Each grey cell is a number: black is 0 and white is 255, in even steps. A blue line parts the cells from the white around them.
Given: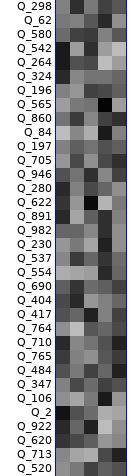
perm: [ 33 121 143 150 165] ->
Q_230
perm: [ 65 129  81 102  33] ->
Q_417
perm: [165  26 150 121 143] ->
Q_106
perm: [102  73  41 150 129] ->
Q_404

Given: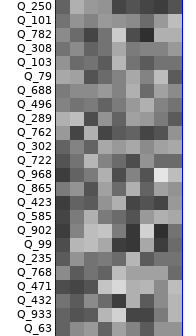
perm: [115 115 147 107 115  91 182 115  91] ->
Q_103
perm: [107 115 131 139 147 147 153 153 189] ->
Q_101
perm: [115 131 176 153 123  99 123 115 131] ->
Q_496
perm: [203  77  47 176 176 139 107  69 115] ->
Q_782
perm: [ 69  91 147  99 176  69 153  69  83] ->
Q_762
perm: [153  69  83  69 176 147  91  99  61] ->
Q_423

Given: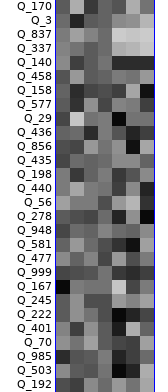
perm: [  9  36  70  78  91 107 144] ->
Q_278
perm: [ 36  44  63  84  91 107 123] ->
Q_985
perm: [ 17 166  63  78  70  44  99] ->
Q_158
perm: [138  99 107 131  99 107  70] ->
Q_948
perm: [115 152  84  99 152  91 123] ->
Q_458
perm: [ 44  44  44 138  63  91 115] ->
Q_140
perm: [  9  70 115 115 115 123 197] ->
Q_29

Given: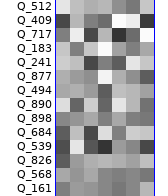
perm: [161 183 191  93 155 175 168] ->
Q_494
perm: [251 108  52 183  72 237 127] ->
Q_717
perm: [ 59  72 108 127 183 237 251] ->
Q_409
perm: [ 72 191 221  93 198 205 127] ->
Q_684
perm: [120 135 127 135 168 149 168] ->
Q_568

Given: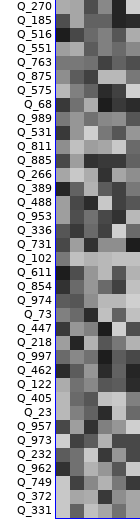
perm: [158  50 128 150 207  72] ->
Q_957
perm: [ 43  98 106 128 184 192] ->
Q_23
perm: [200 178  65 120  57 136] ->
Q_749
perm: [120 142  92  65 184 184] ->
Q_875
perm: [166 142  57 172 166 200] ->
Q_372

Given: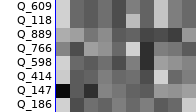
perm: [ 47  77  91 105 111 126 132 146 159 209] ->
Q_598
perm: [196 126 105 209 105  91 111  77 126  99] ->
Q_609
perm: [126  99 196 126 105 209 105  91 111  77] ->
Q_609

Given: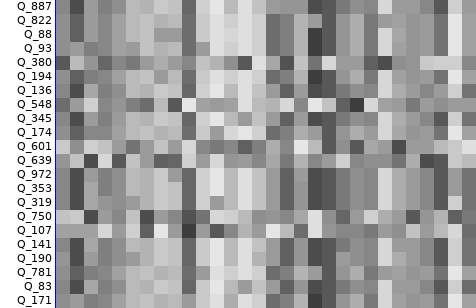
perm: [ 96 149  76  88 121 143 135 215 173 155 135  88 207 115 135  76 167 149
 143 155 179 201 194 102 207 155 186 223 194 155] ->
Q_319
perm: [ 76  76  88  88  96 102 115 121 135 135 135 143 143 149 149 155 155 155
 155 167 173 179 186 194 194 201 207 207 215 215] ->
Q_639
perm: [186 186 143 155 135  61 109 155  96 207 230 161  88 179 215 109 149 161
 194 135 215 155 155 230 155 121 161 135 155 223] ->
Q_107
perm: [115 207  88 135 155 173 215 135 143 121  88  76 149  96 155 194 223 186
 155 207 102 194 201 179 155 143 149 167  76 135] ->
Q_319
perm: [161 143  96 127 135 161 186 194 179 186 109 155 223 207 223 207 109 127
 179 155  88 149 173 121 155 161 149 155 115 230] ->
Q_781
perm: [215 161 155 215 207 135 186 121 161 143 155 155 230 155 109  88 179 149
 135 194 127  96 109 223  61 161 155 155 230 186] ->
Q_548
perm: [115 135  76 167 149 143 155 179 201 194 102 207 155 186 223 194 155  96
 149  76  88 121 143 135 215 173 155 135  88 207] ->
Q_319

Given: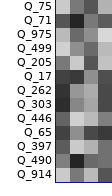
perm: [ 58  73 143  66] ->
Q_65
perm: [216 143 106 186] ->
Q_975
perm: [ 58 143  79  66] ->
Q_17
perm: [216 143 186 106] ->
Q_975
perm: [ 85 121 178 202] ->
Q_75
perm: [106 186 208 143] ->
Q_499
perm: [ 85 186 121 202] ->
Q_914

